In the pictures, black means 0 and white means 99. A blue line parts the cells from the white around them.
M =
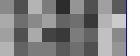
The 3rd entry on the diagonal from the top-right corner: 39
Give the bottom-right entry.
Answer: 58
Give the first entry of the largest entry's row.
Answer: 66
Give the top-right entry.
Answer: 35
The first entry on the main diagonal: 53
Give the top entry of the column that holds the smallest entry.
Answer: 17
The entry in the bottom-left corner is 70
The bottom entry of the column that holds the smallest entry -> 35
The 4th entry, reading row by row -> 48
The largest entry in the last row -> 75
